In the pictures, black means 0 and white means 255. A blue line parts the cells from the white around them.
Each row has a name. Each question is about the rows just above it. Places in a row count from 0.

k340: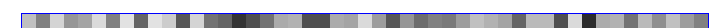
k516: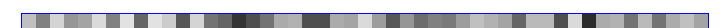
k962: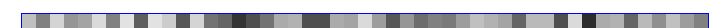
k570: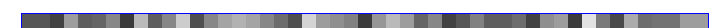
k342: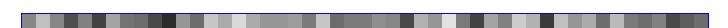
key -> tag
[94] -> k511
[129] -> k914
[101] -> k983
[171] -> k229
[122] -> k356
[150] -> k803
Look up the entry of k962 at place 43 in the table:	k983
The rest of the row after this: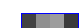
[226 122  73 171 109 115 115 157 157]

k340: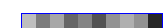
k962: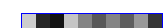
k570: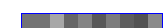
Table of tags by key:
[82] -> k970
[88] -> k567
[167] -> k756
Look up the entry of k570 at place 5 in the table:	k567
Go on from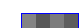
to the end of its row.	[ 82 138]
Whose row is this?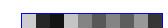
k962
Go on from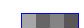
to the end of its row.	[124  94  82 138]
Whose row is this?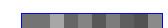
k570

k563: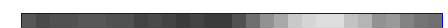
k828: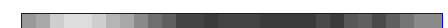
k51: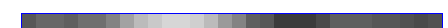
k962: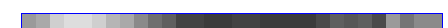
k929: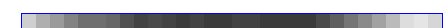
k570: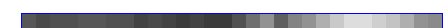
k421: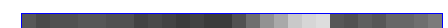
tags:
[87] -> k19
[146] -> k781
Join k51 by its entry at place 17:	k19
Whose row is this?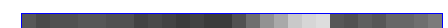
k421
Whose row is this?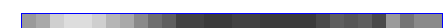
k962

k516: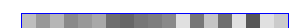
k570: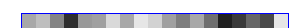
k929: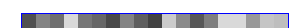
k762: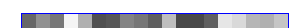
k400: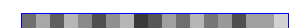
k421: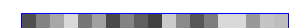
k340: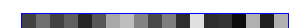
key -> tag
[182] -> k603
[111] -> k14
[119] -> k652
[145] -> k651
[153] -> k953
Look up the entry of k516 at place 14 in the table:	k14
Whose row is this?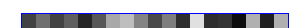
k340
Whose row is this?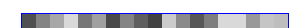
k421

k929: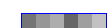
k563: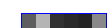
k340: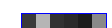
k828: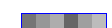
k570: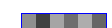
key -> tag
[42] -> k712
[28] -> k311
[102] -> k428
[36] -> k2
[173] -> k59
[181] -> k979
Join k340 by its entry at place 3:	k712
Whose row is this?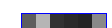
k563
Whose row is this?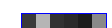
k340
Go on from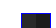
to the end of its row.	[137]
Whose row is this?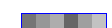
k929
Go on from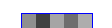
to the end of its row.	[102]

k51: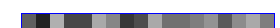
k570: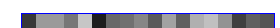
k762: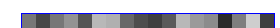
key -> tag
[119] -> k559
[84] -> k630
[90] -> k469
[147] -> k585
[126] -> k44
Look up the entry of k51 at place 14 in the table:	k469
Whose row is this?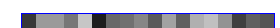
k570
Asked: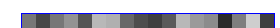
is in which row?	k762
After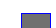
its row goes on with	[126 147  90 140 169 126]

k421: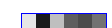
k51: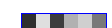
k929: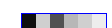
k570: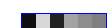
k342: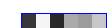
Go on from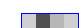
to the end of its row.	[237]
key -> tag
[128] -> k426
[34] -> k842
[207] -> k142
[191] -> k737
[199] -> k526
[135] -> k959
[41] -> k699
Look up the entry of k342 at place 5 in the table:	k526
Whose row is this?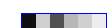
k929
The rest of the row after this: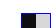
[ 34 163 142 128]
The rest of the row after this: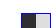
[ 61 177 207 121]

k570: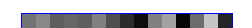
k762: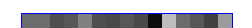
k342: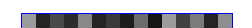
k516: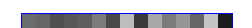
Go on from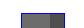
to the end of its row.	[ 87 129  79  73  87  73  13 189 108  87  65 156]
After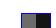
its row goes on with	[156  65 123  36 143]
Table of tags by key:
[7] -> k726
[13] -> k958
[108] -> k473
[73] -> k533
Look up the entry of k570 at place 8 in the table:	k958
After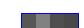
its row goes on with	[ 87  73  13 189 108  87  65 156]
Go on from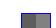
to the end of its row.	[ 79  44  13 129 162   7 108 197  36]
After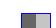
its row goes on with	[29]

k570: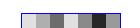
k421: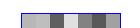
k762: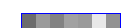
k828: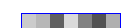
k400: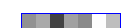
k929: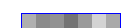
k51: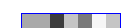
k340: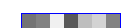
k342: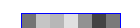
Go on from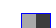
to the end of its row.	[197 122 246 197]
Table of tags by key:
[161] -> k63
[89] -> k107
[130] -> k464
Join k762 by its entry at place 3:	k63
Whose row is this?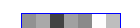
k400
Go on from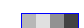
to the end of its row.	[122]
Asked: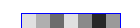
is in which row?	k570
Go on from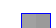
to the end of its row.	[232 146]

